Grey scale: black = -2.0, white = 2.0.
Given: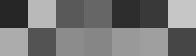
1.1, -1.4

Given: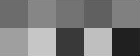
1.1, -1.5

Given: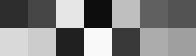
1.9, -1.8

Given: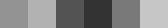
1.1, -1.2

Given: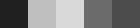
1.4, -1.5

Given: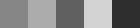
1.3, -1.3

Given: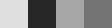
1.5, -1.4

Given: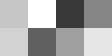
2.0, -1.1

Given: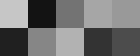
1.1, -1.7
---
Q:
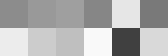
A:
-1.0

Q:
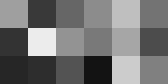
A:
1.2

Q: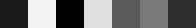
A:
-0.1

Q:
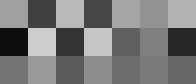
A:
-0.1

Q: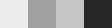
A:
1.1

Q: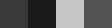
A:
1.1

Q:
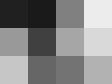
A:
-0.2

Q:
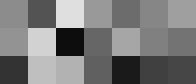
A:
-1.0

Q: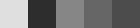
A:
-0.4
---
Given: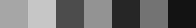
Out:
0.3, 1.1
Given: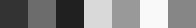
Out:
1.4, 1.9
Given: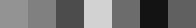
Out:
1.3, 1.3
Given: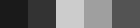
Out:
1.2, 1.2
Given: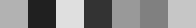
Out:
-1.2, 1.5
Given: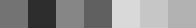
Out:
-0.5, 1.4
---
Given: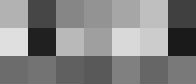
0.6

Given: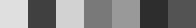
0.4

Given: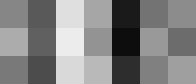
-1.6

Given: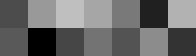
-0.1

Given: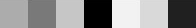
1.8

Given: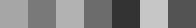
-1.2

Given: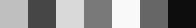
1.9

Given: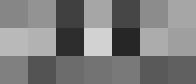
-0.9
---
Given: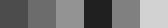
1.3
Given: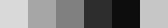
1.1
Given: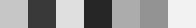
1.8
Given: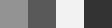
-1.2
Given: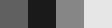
1.6
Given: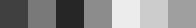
0.5
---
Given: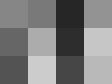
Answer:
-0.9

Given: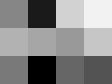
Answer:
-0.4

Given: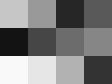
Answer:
0.8

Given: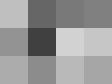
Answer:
0.9

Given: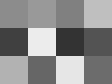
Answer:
1.6

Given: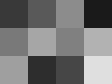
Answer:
-0.9
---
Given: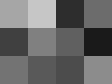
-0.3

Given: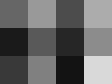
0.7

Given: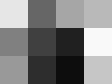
0.9

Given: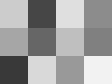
0.2

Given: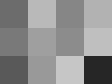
0.8

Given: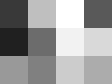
-0.6

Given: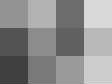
1.4
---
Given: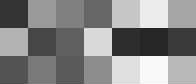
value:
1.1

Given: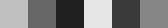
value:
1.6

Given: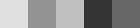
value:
1.0

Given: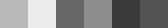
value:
0.2

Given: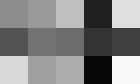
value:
1.0

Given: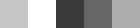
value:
-1.1

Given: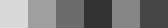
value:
-1.2
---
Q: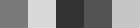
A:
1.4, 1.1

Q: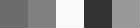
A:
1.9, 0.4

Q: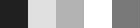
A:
2.0, 1.5

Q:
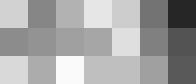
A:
1.9, 1.6

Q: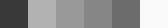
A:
1.9, 0.8

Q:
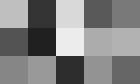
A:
1.7, 1.4

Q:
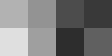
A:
1.5, 0.8

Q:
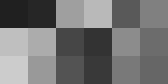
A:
1.2, 1.0

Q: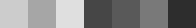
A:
1.5, 1.2

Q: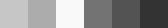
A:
1.9, 1.1
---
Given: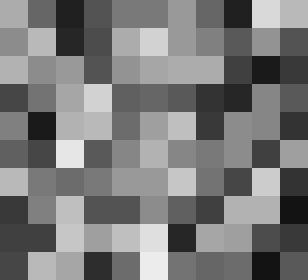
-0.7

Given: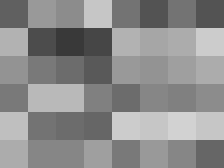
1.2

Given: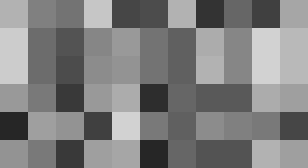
0.9

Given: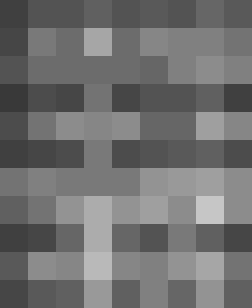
-0.2

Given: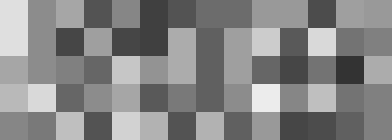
0.0
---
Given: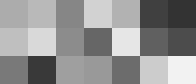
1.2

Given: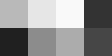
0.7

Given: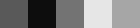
1.6

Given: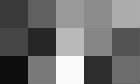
-1.3

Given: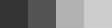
0.8

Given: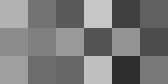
-1.3
